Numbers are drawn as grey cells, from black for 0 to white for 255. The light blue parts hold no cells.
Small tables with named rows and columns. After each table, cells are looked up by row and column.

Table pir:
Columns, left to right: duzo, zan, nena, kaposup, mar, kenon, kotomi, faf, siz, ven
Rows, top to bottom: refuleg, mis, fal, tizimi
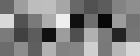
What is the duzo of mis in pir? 216
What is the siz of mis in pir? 156
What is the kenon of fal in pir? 79
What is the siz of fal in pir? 36
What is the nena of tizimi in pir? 95
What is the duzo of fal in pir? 123
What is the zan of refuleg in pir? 158
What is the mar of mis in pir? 239
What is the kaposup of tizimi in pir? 177
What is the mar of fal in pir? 157
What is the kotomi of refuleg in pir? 81

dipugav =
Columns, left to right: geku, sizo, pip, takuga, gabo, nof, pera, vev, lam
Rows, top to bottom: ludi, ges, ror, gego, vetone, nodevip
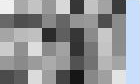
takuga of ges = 136
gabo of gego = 162
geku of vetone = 153
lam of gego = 140
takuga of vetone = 171
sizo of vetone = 138
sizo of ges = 78
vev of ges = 78
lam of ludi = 59
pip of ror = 192
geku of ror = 165
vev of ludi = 163
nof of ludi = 54

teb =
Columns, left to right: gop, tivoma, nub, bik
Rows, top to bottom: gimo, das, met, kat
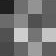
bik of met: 196
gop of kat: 72
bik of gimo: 97
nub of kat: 158
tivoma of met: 206
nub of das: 80
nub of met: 116

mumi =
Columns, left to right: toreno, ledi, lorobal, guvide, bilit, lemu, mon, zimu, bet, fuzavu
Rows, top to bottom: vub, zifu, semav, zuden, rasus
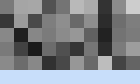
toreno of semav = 136
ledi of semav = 31
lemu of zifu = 105
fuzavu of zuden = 157
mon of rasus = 105
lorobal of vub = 167
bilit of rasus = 72
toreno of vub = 122
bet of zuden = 123
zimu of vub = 51
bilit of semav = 139
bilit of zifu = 142
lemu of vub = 185
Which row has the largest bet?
vub

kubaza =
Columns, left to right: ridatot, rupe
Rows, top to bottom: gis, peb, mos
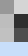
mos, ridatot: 193
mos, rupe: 78
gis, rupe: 213
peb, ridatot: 189
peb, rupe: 47
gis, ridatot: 152
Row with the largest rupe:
gis

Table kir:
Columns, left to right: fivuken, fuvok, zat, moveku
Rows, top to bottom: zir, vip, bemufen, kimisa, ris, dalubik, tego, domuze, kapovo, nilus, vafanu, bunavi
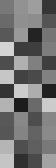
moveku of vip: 84
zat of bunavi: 73
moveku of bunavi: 163
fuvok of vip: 143
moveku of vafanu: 121
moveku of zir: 54
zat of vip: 141
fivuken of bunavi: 197
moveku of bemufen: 117
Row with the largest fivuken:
kimisa

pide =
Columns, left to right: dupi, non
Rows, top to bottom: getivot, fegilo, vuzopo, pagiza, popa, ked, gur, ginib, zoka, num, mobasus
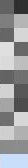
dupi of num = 207
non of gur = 87
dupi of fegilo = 126
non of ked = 112
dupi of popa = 218
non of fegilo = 181
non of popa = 190
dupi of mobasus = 139
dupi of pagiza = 223
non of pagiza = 103
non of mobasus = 140
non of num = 176
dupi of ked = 99
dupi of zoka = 111
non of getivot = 47
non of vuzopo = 214
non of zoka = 215
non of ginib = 77
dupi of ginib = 165
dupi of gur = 210

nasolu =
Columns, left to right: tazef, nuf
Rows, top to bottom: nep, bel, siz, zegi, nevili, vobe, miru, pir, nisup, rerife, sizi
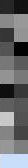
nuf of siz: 148
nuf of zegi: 2
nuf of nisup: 82
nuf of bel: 152
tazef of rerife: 132
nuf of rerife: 68
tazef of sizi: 151
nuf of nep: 18
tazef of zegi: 84
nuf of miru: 56

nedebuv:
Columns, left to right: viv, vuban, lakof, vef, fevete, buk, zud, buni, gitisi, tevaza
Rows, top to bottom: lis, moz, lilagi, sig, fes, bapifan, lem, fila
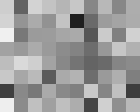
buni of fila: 208
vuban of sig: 153
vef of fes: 163
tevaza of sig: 177
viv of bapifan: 200
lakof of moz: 171
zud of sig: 109
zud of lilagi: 86
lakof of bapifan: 186
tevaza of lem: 61
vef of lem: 170
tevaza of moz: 172

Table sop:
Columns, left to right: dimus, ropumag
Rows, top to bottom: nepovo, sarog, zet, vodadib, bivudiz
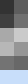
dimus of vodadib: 183
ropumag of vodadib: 150
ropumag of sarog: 112
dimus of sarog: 63
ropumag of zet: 202
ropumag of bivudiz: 104
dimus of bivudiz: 115
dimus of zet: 169
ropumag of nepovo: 93
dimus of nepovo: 51

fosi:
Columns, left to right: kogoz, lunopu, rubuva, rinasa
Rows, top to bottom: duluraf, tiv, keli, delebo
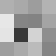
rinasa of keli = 142
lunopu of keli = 56
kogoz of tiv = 231
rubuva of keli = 211
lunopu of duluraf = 169
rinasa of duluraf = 179
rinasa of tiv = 164
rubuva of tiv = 131
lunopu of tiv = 133
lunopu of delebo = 170
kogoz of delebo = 158
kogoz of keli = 228
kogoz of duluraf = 176
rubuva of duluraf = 157
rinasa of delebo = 133
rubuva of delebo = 187

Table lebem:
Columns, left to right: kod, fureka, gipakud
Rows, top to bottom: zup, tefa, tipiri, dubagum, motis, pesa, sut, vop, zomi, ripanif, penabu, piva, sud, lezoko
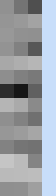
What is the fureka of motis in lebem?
174
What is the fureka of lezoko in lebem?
144
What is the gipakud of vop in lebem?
138
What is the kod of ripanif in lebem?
151
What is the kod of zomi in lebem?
143
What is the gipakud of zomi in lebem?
112
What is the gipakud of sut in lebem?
96
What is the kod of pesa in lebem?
142
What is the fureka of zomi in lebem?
130
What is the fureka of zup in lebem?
116
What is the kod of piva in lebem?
197
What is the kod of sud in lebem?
186
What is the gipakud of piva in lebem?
132
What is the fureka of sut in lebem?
22
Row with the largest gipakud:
sud

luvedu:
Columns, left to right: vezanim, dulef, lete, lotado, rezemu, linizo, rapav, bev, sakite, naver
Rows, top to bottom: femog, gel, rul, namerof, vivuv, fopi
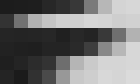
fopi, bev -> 216
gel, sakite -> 206
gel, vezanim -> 51
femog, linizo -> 56
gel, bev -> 212
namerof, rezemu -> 36
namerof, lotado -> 36
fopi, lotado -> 74
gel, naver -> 209
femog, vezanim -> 28
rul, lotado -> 39
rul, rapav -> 36
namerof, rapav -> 62
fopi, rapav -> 206
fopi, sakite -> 213

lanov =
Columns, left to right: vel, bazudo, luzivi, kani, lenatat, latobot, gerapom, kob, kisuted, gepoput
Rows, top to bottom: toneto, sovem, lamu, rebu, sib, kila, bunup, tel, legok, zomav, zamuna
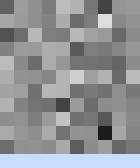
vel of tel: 177
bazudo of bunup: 160
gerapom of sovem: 125
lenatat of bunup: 180
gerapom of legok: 118
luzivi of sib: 107
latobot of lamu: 184
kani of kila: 134
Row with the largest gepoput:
kila

